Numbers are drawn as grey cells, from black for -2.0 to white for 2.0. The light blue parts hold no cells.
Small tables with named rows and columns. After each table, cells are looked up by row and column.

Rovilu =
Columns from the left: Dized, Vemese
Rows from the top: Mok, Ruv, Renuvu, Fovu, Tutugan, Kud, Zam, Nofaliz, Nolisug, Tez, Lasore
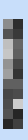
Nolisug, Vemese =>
1.2
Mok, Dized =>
0.2
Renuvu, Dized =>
1.0
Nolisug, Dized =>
-0.8
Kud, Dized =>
0.5
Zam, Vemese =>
-0.5
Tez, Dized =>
-0.7
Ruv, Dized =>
-0.7
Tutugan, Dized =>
0.3
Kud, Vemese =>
-1.2
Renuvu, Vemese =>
-0.4
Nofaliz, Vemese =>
-0.8
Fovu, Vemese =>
-0.5

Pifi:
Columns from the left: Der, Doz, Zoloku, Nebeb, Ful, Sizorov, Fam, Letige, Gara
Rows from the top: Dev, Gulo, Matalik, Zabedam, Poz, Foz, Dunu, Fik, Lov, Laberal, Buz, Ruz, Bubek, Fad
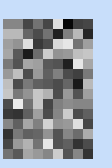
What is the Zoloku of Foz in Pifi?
-0.8
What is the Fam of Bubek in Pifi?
-0.5
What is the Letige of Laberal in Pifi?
-0.8
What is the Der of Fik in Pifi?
1.1
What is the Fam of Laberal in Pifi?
1.2
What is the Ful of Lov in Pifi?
-0.9
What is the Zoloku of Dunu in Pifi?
-0.1
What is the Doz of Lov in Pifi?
1.7
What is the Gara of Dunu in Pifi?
0.9
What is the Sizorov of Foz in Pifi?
0.0
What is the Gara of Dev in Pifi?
-0.9
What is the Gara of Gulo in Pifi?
-1.4
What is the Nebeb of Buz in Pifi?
0.0

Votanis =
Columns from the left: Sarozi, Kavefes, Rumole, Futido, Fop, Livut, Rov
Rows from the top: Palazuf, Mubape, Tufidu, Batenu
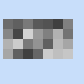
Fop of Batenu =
1.2
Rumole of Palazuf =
-0.1
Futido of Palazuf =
-0.6
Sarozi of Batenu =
0.6
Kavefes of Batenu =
-0.5
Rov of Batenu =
1.1
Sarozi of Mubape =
0.1
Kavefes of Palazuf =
-0.5
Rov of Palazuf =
0.0
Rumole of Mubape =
1.3
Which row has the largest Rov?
Batenu

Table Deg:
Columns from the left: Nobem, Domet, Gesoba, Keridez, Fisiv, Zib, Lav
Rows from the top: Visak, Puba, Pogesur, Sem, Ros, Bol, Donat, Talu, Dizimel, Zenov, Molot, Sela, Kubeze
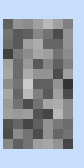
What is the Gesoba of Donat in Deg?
1.2
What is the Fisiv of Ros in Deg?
0.1
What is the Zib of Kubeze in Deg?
0.3
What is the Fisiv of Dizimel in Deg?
0.6
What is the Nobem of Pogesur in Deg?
-0.3
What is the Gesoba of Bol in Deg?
0.7
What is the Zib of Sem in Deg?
-0.2
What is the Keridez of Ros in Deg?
-0.6
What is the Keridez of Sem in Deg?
0.6
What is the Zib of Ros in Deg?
-0.5
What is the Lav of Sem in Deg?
0.2
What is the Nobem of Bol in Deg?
0.6
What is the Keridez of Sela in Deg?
-0.8
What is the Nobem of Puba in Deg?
-0.2
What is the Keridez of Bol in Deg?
0.3
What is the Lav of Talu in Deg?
-0.8
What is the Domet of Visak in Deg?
0.3
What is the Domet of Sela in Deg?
0.2

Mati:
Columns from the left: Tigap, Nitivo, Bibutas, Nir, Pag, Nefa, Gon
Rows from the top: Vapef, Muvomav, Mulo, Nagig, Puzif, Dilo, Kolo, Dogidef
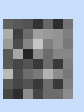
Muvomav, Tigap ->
0.7
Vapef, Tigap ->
-0.5
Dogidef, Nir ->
-0.9
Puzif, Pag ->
-0.3
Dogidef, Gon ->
0.2
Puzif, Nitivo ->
-0.9
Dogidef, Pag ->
-0.3
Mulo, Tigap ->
0.4
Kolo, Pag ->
-0.3
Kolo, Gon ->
0.0
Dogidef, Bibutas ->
0.2
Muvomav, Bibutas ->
-0.3
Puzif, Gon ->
0.0
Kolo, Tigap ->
-0.6
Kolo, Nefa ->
-1.1
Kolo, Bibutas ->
-0.7
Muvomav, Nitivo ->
-1.0
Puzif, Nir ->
-1.1
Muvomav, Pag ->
0.4

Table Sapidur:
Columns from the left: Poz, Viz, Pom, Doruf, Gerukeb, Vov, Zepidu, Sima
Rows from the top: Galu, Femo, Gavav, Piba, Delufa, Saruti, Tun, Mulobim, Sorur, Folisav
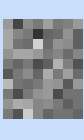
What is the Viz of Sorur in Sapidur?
0.7
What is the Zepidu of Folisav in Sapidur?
-0.2
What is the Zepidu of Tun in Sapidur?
-0.6
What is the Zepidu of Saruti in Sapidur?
0.5
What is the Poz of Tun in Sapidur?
0.9
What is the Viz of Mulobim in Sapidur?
-0.8
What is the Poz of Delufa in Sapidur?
-0.1
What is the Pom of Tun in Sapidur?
-0.3
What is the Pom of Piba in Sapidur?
0.6
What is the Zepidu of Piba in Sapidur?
-0.3
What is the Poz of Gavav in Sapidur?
0.6

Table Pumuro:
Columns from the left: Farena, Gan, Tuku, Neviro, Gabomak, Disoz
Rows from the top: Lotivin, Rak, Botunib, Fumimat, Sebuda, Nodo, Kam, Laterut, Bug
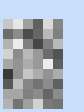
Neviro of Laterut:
0.2
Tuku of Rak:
-0.8
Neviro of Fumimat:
0.4
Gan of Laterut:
0.6
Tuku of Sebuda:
0.7
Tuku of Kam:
0.1
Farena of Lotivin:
1.1
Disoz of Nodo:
0.7
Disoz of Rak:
0.0
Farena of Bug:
0.8
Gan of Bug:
-0.2

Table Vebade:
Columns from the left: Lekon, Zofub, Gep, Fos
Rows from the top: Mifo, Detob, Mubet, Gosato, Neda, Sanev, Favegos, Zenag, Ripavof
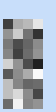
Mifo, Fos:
1.6
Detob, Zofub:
1.2
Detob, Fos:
-1.2
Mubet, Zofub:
-0.8
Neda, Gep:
-0.8
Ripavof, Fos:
0.3
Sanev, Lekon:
-0.6
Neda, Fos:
-1.5
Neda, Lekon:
1.3
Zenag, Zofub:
1.4
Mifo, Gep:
0.9
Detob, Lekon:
0.3
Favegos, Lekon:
1.0
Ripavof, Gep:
0.1
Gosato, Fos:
0.3
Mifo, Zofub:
0.7
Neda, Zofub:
0.3
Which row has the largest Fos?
Sanev

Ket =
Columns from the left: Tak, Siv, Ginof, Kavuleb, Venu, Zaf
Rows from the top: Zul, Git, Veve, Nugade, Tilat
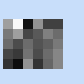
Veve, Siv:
-0.8
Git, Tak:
-0.1
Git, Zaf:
-0.3
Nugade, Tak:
-0.9
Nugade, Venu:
-0.3
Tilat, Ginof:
0.3
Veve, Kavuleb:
-0.7
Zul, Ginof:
-1.7
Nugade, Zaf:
0.1
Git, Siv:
0.5
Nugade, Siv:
-1.1
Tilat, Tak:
-1.2
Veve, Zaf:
-0.1
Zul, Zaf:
-1.0
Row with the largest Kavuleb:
Zul

